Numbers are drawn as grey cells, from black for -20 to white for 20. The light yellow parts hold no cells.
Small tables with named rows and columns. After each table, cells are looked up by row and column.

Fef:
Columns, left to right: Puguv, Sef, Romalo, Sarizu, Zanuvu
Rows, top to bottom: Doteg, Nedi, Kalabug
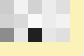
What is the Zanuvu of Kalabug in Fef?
15
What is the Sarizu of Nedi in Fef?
17
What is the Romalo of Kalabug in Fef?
-15
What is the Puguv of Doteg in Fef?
12
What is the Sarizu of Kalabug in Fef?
16
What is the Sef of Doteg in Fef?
18
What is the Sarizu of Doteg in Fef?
17
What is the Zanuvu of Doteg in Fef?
15
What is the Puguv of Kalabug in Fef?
2
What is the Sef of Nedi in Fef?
14
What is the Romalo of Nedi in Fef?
19
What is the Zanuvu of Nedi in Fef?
18
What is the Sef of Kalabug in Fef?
16
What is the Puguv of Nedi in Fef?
13

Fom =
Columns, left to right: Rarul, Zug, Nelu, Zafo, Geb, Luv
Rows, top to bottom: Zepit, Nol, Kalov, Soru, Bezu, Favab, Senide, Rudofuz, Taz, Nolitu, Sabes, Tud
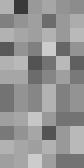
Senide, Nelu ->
1
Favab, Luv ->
-1
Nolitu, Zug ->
3
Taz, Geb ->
-2
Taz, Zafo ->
4
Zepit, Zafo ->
6
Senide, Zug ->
3
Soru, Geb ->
-4
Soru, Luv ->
3
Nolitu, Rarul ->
-1

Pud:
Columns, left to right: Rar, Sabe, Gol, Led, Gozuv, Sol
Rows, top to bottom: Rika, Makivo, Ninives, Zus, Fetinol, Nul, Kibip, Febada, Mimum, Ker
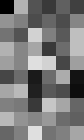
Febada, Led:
11
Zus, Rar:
8
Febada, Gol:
-11
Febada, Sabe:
-1
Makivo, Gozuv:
-8
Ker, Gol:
15
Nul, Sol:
-17
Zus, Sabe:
1
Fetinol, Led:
13
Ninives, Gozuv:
-6
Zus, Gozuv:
-3
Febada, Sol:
-4
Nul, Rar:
-9
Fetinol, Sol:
5

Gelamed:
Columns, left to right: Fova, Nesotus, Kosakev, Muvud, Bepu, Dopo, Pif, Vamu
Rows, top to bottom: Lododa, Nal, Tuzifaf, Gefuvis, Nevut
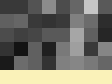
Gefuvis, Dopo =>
5
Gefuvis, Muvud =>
-15
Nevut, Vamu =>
-4
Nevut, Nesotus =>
-3
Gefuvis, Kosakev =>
-5
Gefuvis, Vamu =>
1
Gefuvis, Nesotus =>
-17
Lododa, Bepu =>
-8
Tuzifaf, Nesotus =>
-10
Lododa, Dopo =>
-4

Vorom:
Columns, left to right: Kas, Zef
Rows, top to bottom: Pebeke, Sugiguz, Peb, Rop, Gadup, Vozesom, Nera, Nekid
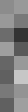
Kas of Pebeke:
2
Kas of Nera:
-1
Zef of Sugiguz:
-1
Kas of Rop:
5
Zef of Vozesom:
11
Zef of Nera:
3
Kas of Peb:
-3
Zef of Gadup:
4
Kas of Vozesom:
-5
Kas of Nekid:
-5
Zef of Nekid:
5
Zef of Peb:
-12
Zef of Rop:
-6
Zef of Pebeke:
4
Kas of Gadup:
-4
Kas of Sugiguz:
4

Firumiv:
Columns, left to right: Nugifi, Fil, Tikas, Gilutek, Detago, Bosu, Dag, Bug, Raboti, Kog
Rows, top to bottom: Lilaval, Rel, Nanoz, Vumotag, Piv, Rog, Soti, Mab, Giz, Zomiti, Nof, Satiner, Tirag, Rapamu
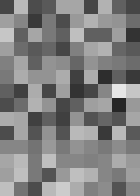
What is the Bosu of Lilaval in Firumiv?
6
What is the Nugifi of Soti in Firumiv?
-5
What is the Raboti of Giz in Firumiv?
-7
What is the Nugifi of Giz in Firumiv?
7
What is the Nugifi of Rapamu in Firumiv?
10
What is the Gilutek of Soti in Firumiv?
-9
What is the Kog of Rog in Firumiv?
-11
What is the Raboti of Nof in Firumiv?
2
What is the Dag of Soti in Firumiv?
-9
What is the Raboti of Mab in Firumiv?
-14
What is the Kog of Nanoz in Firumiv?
-12
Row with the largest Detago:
Rapamu

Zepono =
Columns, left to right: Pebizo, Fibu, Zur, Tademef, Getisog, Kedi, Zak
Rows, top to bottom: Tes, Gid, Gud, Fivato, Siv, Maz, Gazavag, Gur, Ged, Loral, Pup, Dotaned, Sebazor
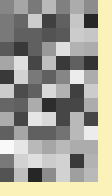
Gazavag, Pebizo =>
12
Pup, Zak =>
7
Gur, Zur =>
7
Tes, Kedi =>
7
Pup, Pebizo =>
19
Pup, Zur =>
9
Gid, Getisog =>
-5
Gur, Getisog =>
-9
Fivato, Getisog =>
15
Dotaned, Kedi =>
-11
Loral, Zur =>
-5
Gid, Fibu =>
-4
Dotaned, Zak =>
8
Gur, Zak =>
7
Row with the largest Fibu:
Pup

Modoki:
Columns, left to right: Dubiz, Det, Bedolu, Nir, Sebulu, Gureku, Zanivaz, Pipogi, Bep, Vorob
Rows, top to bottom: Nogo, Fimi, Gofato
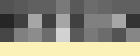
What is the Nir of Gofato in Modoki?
-3
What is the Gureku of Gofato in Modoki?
-6
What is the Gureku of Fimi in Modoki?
-10
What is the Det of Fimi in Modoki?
-10
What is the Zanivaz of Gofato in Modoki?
-1
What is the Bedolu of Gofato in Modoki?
2
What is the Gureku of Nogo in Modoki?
-6
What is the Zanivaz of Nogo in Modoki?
-3
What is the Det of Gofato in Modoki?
0

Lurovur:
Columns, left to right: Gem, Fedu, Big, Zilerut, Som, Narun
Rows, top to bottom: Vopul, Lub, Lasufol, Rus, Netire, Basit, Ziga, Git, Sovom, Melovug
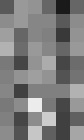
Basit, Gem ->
0
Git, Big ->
17
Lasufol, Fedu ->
-4
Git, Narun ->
4
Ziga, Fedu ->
-10
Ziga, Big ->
0
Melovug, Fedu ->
-7
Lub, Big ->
1

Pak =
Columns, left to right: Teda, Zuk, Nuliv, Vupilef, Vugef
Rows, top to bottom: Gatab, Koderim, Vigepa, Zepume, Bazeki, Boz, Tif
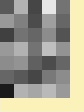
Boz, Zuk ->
-6
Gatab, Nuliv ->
-9
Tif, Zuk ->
8
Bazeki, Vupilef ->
-8
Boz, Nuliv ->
-9
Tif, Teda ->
-16
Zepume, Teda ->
4
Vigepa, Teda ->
-10
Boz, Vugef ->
2
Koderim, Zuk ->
0

